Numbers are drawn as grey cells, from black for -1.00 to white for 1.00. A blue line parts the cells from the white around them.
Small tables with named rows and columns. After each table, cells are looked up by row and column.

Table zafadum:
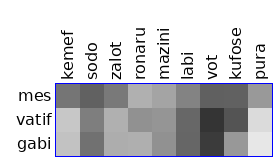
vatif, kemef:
0.56
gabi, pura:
0.81
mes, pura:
0.20
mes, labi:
0.03
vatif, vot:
-0.59
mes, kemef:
-0.08
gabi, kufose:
0.19
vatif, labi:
-0.19

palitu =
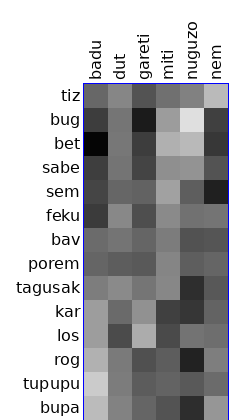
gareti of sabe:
-0.47
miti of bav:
-0.03
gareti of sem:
-0.23
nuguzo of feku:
-0.11
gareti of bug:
-0.79
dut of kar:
-0.17
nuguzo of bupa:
-0.65
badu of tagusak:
-0.02
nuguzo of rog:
-0.73
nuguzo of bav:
-0.36
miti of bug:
0.22
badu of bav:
-0.16
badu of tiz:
-0.19
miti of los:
-0.42
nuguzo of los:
-0.10

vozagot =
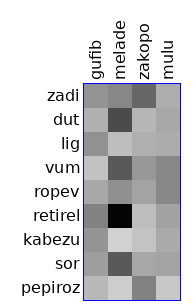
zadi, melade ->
0.06
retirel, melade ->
-0.96
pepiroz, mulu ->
0.56
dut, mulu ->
0.32
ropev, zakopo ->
0.28
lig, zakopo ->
0.37
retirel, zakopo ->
0.49
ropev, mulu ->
0.06
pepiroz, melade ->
0.61
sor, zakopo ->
0.31
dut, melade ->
-0.41
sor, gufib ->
0.24
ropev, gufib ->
0.32
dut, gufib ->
0.38
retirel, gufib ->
0.02
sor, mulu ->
0.28
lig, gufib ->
0.14

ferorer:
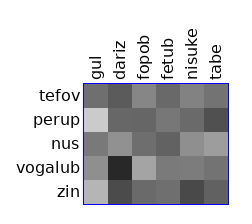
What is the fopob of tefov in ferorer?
0.05
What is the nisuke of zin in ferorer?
-0.43
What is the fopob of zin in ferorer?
-0.17
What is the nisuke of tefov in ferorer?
0.02
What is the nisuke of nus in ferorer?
0.12
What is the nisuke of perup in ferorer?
-0.17
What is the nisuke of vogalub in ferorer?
-0.03
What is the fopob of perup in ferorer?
-0.20

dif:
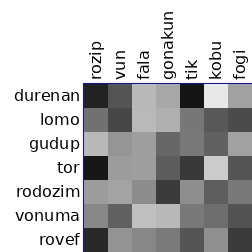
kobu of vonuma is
-0.14
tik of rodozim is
0.11
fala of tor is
0.24
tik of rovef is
-0.33
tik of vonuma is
-0.05
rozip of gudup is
0.44
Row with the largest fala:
vonuma

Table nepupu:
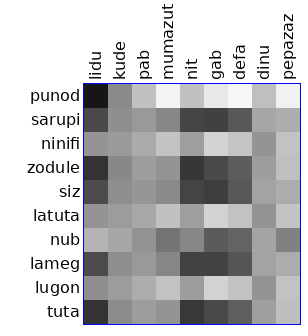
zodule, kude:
0.07
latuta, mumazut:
0.51
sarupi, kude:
0.12
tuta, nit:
-0.56
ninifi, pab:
0.34
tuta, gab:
-0.43
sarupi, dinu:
0.30

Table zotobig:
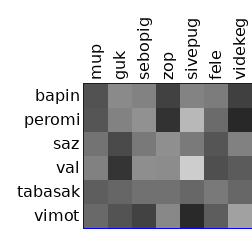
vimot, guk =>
-0.35
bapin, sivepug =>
0.03
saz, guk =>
-0.42
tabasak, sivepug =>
-0.19
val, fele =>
-0.38
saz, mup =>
-0.10
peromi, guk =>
0.02
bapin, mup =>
-0.36
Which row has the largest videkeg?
vimot

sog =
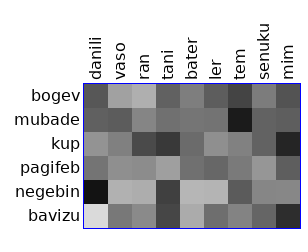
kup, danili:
0.15
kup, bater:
-0.16
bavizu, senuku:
-0.21
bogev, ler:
-0.27
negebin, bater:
0.43
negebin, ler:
0.41
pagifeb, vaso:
0.12

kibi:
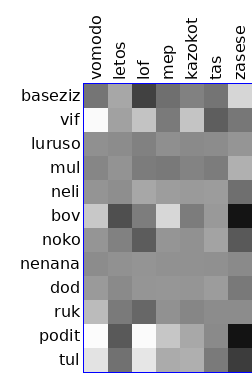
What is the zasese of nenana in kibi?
0.08
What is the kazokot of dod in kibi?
0.17
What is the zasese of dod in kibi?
-0.05
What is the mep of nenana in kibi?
0.14
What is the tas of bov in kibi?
0.20
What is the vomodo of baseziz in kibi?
-0.08
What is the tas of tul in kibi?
-0.04
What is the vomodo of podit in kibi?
0.98
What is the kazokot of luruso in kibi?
0.08
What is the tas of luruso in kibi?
0.10
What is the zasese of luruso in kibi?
0.17
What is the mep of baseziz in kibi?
-0.13

